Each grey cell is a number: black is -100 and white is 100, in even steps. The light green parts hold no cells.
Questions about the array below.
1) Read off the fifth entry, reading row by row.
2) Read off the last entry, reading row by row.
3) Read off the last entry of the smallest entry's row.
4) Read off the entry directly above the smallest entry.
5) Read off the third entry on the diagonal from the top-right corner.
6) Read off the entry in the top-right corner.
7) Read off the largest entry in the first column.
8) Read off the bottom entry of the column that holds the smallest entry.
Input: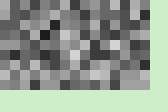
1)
0
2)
26
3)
36
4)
26
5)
-37
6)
0
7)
45
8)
18

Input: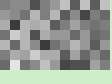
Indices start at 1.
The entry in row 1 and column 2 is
9
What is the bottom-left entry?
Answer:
-18
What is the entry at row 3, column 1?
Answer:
35
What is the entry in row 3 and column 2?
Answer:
-54
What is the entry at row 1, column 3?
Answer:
9
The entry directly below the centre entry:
-10
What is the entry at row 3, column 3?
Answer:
43
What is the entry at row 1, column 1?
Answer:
-1
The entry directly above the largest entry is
35
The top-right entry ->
51
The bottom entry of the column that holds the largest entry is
79
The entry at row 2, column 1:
19
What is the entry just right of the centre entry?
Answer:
19

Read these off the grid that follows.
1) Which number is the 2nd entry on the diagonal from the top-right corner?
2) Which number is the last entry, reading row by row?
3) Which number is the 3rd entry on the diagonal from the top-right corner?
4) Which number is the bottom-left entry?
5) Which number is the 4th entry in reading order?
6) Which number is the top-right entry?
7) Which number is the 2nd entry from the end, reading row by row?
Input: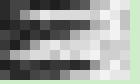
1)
81
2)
81
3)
53
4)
-39
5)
-76
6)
81
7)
81

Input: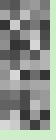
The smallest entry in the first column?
-60
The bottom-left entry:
68
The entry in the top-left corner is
-23
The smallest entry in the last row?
-52
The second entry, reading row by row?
-33
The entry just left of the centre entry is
-15
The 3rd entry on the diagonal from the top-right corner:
-33
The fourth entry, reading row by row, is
21
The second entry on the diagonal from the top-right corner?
3
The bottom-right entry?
12
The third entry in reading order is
12
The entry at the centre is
41
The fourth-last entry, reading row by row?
59
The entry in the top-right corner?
-7
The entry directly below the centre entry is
-60

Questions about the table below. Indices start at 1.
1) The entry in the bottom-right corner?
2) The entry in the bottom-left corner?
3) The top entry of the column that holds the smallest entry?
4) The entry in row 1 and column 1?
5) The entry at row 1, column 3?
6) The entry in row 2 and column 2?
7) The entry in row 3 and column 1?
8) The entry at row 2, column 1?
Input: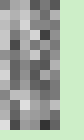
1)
-22
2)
74
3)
-5
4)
-5
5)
40
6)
40
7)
48
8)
56

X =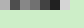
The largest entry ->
67
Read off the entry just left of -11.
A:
6
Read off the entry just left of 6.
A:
-39

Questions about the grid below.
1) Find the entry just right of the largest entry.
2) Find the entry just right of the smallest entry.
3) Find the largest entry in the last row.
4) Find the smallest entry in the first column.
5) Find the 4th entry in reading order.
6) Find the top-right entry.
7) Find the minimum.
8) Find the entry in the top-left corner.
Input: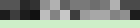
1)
-52
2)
48
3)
56
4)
-78
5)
-61
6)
-42
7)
-87
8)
-33
